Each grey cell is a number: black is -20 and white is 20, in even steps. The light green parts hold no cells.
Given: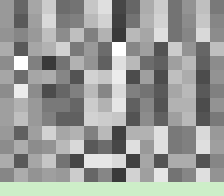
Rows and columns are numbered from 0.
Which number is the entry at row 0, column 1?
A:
-4
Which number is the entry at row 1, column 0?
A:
4
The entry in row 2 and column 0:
3
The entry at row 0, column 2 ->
6
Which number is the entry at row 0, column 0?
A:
4
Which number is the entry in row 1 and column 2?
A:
5
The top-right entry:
-1
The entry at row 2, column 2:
4
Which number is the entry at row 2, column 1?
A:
1
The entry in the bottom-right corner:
3
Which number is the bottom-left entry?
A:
1
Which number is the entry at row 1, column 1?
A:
-6

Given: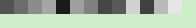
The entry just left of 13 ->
-6
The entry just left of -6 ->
-9
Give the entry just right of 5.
0
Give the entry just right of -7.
-3

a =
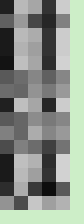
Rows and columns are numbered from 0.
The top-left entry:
-15
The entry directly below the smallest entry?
5
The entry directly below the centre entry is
2
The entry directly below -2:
13
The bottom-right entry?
8
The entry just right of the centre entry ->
-14
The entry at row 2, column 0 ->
-16
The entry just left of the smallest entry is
-11
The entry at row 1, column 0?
-5

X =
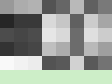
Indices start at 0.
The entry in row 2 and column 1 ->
-9
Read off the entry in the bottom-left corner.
19
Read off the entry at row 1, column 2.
-11
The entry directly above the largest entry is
-12
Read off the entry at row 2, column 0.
-8
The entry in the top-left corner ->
4
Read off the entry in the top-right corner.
-1
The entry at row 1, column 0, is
-14
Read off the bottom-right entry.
-2
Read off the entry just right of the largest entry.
18

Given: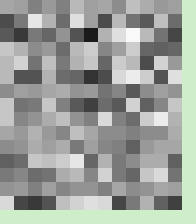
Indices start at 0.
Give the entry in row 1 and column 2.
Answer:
16
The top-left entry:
6
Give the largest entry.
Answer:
19
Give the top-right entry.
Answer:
5
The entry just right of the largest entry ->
9
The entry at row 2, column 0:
-6
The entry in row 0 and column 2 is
0
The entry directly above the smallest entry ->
5
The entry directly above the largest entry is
-2
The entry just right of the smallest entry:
8
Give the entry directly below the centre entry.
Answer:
0
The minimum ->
-16
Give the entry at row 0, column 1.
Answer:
5
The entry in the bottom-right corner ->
-10
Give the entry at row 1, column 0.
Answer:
-8
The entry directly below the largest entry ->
12
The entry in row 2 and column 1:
-11
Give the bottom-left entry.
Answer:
14
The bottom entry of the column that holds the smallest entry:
15
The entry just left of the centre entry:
-6
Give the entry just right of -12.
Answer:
-8
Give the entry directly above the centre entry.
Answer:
4

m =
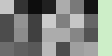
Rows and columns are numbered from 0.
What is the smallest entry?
-18
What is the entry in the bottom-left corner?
-3
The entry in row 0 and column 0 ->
11
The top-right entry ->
-17
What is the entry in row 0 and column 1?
-12
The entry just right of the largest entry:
0
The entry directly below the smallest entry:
-10
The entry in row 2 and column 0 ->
-8

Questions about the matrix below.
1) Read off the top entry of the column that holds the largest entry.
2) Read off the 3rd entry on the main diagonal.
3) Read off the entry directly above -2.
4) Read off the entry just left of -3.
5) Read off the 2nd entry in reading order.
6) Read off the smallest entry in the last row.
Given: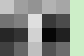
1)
3
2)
13
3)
11
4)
-7
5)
5
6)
-10

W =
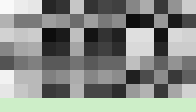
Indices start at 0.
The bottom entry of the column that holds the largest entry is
16
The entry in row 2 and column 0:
13
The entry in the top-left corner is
19
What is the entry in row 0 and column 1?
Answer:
17
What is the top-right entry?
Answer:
12
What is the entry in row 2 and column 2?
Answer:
12
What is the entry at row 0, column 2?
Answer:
16
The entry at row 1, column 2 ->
-1
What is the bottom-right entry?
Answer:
13
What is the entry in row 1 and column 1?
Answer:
-1
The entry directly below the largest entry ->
8

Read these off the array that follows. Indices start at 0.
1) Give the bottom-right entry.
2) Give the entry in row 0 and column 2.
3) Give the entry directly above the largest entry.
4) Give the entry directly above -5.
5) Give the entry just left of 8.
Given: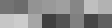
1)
-5
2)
3
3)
-3
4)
8
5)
10

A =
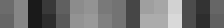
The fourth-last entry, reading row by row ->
14
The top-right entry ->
-4
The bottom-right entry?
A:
-5
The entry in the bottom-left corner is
-4
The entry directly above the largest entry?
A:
13
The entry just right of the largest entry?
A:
-8
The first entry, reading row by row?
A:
-3
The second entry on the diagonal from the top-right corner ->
-13
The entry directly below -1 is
0
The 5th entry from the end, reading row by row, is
7
